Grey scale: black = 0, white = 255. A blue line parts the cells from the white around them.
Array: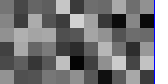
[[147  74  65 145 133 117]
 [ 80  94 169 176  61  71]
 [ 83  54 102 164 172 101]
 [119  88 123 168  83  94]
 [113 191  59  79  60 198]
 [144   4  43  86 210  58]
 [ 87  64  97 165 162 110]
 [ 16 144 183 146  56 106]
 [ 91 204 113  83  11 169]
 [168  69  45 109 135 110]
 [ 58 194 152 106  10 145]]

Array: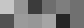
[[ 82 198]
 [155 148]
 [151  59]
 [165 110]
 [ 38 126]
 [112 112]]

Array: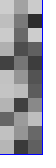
[[182 193 101 180 196 194  65 176 203 190 205]
 [ 58 149 155  64 188 149 118  77 105 122 162]
 [ 96 104 190 137  92  83  61  96 205  45 203]]

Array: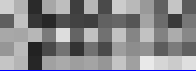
[[197 150 168  95 208]
 [181 186 166 193 178]
 [ 38  34 183  54  42]
 [161  73 122  39 167]
 [170 115 221  78 190]
 [158  51 100  66  62]
 [164 113 193  63 183]
 [150  73 113  97  74]
 [196 158 194 102 204]
 [160 141 133  85 185]
 [233 146 194 164 153]
 [214  92 130 108  97]
 [203 123 172  58 197]
 [223  96 136 119  91]]

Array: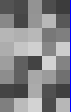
[[127  68 141 158 173 182 136  83]
 [187  63  96  96 197 176  70  74]
 [211 171 168  67 208 184 149 147]
 [ 76  80 155 211 135 120 184  77]
 [183  63 112 131 205 127  88  60]]

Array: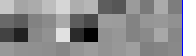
[[153  66 105 199]
 [145  33  93 165]
 [144 136 130 171]
 [142 146 139 190]
 [135 225 170 214]
 [149  42  93 174]
 [156   1  74 182]
 [147 146 157  93]
 [152 151 156  86]
 [159 131 131 155]
 [129 138 150 121]
 [132 168 152 171]
 [137 135 145 125]]

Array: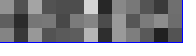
[[132  95 147]
 [ 56  43  81]
 [152 118 164]
 [ 83 120  82]
 [ 90  72  77]
 [ 93 123  77]
 [182 133 212]
 [ 46  76  39]
 [154 154 136]
 [126  86 120]
 [ 89 123  84]
 [ 33 141  58]
 [ 83 109 111]]

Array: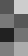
[[126  33 121  85]
 [172 115  87 205]]

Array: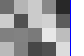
[[186 128 205 109]
 [128 130  81 181]
 [ 70 122 203 203]
 [ 80 231 209 136]
 [220 189  92  40]]
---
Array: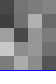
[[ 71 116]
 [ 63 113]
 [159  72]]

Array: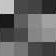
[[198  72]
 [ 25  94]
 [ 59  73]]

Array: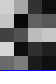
[[208 166]
 [197   8]
 [ 65  82]]

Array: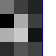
[[119  63]
 [  0 172]
 [175 202]]

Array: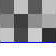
[[ 95 194]
 [133  62]
 [197  72]]

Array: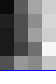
[[11 91]
 [33 79]
 [26 79]]

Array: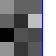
[[144  98]
 [ 98  45]
 [  2  81]]

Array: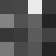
[[ 69  71]
 [131  82]
 [ 55  59]]
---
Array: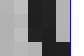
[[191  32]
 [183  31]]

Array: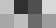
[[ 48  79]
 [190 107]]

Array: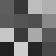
[[ 55 189]
 [ 84  78]]

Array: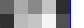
[[170 136]
 [186 197]]

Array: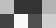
[[ 52  51]
 [248  80]]

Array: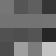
[[ 85  95]
 [115 115]]

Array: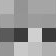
[[148 165]
 [149 156]]

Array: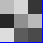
[[214  54]
 [144 186]]

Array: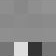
[[136 143]
 [139 137]]
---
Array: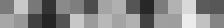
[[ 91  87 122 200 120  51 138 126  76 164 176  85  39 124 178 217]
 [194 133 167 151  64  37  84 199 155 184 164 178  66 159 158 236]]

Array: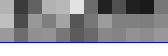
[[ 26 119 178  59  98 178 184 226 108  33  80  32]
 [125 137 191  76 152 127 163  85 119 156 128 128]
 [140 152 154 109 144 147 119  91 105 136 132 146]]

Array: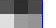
[[ 45  73  84]
 [156 148 222]]

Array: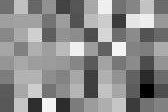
[[194 107 111 192 103 145  67  85 168 239 114 133]
 [238 152 159 161 161 116 157  82 187 204  59 229]
 [ 83 104 136 169 208  94 146 140  78 214 109 139]
 [125 172 165 128 175 158 186 239 157  97 243 131]
 [ 76 147 149 168 157 155 152 134  89 163 119 139]
 [ 42 108 125 178 178 142 131 167  63 176 146  98]
 [  0  77  90 167 206 115 140 181  63 194 166  92]
 [114 129  88 197  45 243  44 124 156 174 198  59]]

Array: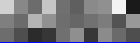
[[243  26 209 136 108 198 112  95 138 144]
 [ 83 152 127 107 180 145 110 102 113 124]
 [106  78 109  78  43  54 112 143  55 139]]

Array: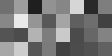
[[ 41 126 112 157  31 146 134 214]
 [110  65 135 234 149  88 165  95]
 [103 131  84  76 179 125 202  75]
 [ 81  97 167 204  86 123  65  76]]

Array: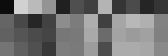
[[ 37  53  12 209 186 148  32  79  64 180  53  75]
 [176 130 101  72  38  66 141 124 174  64 166 184]
 [161 128  97  85  75  69 119 121 169 107 163 155]
 [167 137 116  95  80  56 125 122 156  76 171 171]]

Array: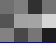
[[ 48 115 112 126]
 [164 213  84 162]
 [118  29 130  72]]

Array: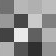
[[176 189 112 183]
 [202 127 152  71]
 [ 96 180  66 233]
 [ 47 146 178  84]]
